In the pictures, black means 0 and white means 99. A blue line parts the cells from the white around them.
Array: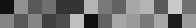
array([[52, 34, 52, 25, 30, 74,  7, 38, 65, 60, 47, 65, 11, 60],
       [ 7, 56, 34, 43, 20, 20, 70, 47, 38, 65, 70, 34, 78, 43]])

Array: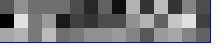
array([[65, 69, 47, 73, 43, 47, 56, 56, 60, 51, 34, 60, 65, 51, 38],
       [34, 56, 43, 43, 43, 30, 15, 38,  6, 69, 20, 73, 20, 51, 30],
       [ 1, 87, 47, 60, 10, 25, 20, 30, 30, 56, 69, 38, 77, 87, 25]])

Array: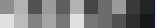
array([[87, 73, 50, 64, 46, 87, 46, 42, 32, 18,  9],
       [55, 69, 32, 60, 37, 69, 27, 42, 60, 22, 14]])

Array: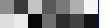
array([[86, 91,  3, 43, 17, 26,  8],
       [55, 22, 76, 34, 47, 68, 95]])

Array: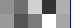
array([[60, 33, 48, 99, 64],
       [56, 43, 81, 20, 68]])

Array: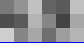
array([[80, 52, 65, 43, 61, 70],
       [47, 57, 75, 39, 35, 75],
       [30, 35, 70, 52, 26, 65]])
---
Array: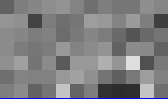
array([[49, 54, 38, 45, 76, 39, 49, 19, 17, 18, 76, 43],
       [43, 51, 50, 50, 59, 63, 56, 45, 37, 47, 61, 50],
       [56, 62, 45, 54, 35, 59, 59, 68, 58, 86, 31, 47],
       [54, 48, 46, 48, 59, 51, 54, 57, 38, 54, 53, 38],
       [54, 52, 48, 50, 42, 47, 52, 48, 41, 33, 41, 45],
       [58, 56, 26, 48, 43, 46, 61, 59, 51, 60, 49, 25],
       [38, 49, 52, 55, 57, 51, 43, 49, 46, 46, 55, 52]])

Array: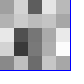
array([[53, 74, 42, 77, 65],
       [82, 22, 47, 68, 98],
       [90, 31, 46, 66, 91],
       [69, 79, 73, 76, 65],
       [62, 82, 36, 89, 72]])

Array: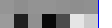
array([[60, 12, 56,  3, 29, 89, 79],
       [58, 55, 57, 57, 56, 55, 56]])

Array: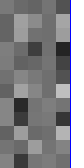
array([[51, 22, 46, 48, 43],
       [45, 41, 61, 45, 51],
       [38, 61, 41, 43, 70],
       [52, 23, 46, 47, 21],
       [52, 16, 45, 49, 45],
       [38, 63, 52, 43, 74],
       [44, 52, 47, 43, 32],
       [48, 38, 40, 45, 26],
       [49, 42, 24, 44, 14],
       [39, 61, 44, 43, 61],
       [39, 62, 54, 43, 64],
       [47, 41, 39, 45, 32]])

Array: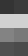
array([[31, 29],
       [51, 47],
       [81, 81],
       [20, 23]])

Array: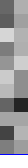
array([[49, 61],
       [26, 70],
       [64, 64],
       [39, 14],
       [72, 55],
       [79, 55],
       [58, 80],
       [48, 68],
       [83, 69],
       [36, 62],
       [40, 68]])

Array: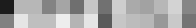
array([[50, 89, 74, 74, 92, 70, 89, 35, 77, 73, 71, 59, 78, 45],
       [11, 71, 71, 51, 64, 43, 77, 44, 80, 66, 63, 71, 82, 52]])
